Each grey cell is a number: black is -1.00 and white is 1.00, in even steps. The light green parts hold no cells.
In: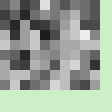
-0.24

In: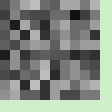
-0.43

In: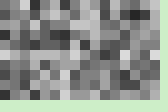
0.20

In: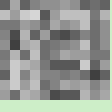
0.41

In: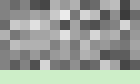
0.29

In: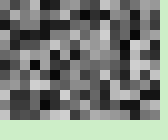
-0.74

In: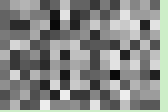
-0.13

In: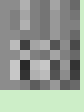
0.19

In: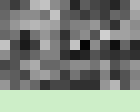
0.43
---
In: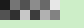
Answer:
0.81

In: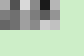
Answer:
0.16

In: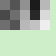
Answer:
0.70

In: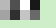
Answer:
-0.81

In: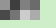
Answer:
-0.16

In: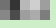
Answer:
0.24

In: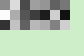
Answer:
-0.87

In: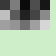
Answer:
0.08

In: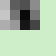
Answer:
-0.09
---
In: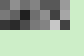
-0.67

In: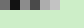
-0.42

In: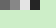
-0.20

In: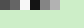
-0.39

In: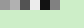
-0.35

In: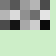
-0.84

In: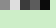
-0.54

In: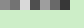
-0.38
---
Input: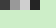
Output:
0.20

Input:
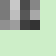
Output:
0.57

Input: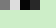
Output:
0.73

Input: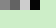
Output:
-0.22

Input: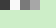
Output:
0.95

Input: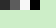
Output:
-0.28

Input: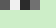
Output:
0.88

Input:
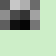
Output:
0.56
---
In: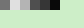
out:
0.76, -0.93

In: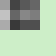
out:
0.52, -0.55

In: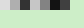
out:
0.73, -0.85

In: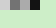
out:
0.63, -0.85

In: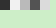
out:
0.89, -0.62

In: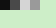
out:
0.67, -0.88

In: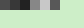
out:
0.57, -0.73

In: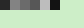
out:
0.48, -0.85
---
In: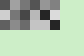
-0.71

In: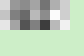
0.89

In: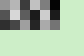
-0.09

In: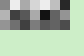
-0.40

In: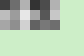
-0.14

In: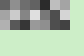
-0.48

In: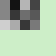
-0.05

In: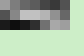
0.24
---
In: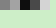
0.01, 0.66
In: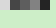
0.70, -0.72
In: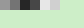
0.19, 0.63
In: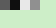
-0.29, 0.13
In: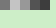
-0.07, -0.52
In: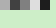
0.37, -0.77
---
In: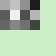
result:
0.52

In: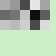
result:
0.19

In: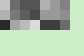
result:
-0.16

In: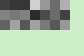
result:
-0.57

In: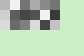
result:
0.89

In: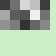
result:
-0.11

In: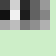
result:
0.64

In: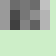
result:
-0.15

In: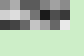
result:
0.36
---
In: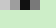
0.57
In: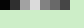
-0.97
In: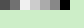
-0.39
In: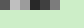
-0.32
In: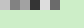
0.53
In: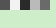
-0.35
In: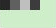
-0.69
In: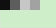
-0.88
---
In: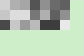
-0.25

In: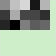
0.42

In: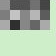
-0.46

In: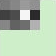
0.13

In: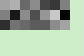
0.00

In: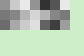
0.83
